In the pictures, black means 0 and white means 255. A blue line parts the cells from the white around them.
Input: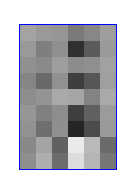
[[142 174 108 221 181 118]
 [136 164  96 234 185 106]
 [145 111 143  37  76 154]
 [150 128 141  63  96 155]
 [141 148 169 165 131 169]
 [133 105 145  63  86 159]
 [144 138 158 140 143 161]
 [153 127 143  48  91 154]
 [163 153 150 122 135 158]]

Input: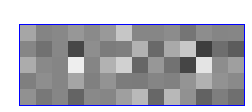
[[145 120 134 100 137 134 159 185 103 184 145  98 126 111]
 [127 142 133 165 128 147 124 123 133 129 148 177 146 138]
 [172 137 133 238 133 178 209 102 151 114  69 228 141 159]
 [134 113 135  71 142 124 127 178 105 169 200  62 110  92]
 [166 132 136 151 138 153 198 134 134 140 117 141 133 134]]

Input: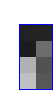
[[192  87]
 [177  81]
 [ 28 109]
 [ 34  35]]

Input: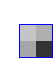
[[166  51]
 [197 175]]

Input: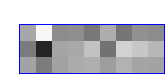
[[163 124 162 171 175 157 178 165 163]
 [123  36 165 169 194 114 210 199 183]
 [167 246 140 142 120 173 118 145 140]]

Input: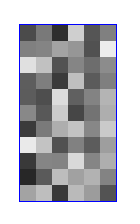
[[163 190  57 186 156  83]
 [ 39  90 189 161 178 131]
 [ 57 133 131 217 133 174]
 [234 195  81 129  92 158]
 [ 59 122 174 195 135 202]
 [136  88 203  70 115 174]
 [ 92  78 220  96 131 180]
 [ 93 126  58 191  91 127]
 [224 193  82 133 109 140]
 [128 132 163 150  81 236]
 [ 75 121  46 207  85 128]]

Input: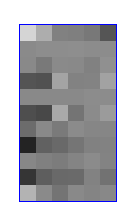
[[179 138 116 137 132 136]
 [ 53  94 105 106 130 114]
 [135 128 124 132 139 131]
 [ 35  97 105 117 129 130]
 [108 137 122 139 134 134]
 [ 78  72 169 116 139 155]
 [137 137 137 137 140 140]
 [ 84  81 164 130 131 162]
 [137 121 138 137 129 144]
 [138 141 141 142 140 140]
 [213 173 129 127 120  85]]
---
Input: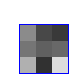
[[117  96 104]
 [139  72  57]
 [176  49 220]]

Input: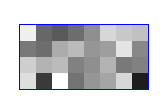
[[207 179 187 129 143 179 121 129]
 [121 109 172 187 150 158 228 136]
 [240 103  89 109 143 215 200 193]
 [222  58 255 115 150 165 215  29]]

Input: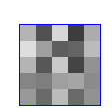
[[222 159  94 100 187]
 [133 126 159 165 139]
 [153 106 187 106 146]
 [180  87 201  68 146]
 [180  81 215  61 172]]

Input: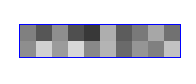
[[142 209 155 215 136 180 106 149 128 194]
 [128  86 142  79  56 174  92 121 167 113]]

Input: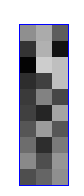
[[  4 205 191]
 [ 52 177  18]
 [143 171  93]
 [ 86 156  86]
 [ 58 130  70]
 [ 78 101 143]
 [137  78 150]
 [ 45  64 191]
 [109  45 122]
 [ 64  37 164]]

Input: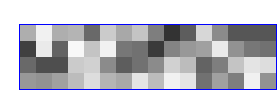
[[174 241 174 180 105 203 168 196 126  51  93 215 139  86  86  86]
 [ 64 234  99 248 196 241 119 113  58 132 152 160 234 146 119 113]
 [152 146 160 188 221 180 168 228 188 241 228 113 160 126 241 146]
 [105  78  78 203 209 139  93 113 139 209 188  99 126 196 228 221]]
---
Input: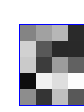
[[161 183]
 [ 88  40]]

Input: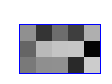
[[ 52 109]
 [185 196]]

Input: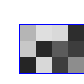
[[223 217]
 [ 40  91]]

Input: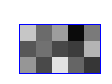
[[107 157]
 [113  72]]

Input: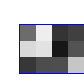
[[238  52]
 [226  23]]

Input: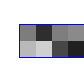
[[ 46 126]
 [207  71]]

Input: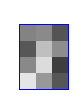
[[138  84]
 [191 141]]

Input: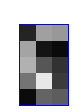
[[160 152]
 [ 20  10]]

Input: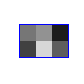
[[146  28]
 [215  94]]
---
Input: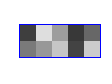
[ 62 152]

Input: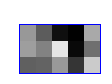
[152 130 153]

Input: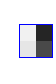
[241  73]

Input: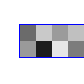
[107  29]

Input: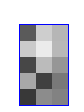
[ 90 235 150]

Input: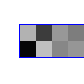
[178 192]

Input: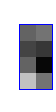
[99 55]

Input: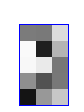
[123  31 119]
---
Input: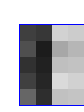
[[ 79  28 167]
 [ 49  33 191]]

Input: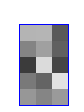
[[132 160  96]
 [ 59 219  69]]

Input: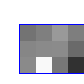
[[134 138 139]
 [138 249 119]]

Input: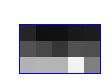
[[ 82  72  54]
 [178 181 180]]

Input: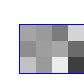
[[142 158 166]
 [194 154 236]]

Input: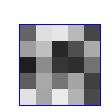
[[158 191  40]
 [ 30 140  54]]

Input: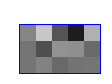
[[116  79 146]
 [117 130 105]]
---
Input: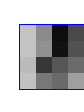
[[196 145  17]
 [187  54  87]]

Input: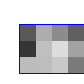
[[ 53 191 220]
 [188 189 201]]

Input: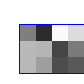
[[185 181  69]
 [184 158  77]]

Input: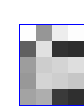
[[ 96 225  50]
 [157 205 212]]

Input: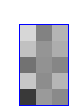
[[193 149 173]
 [114 146 134]]

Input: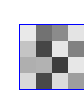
[[196  70 230]
 [175 178  61]]

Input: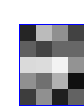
[[ 95  67 103]
 [218 220 243]]

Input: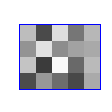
[[147 225 141]
 [196  59 249]]

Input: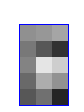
[[120  87  50]
 [131 229 206]]
